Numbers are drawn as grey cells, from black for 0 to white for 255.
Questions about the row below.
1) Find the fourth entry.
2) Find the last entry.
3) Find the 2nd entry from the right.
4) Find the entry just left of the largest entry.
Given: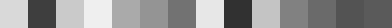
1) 239
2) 90
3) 83
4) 202

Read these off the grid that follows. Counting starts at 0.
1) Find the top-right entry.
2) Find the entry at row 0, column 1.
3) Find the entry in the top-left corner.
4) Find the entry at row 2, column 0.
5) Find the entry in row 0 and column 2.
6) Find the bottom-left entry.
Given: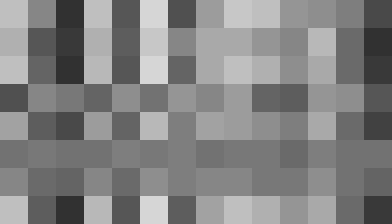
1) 73
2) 134
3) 191
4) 191
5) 49
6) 191

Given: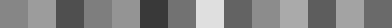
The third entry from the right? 93
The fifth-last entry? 140
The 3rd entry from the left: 79
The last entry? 106

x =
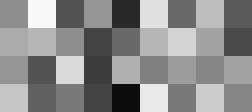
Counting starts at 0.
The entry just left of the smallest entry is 67
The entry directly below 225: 182
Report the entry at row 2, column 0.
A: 148
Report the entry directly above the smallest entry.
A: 176
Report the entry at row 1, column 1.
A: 182
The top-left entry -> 142
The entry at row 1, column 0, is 170
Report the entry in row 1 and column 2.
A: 142
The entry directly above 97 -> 83
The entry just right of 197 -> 97
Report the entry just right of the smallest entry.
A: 233
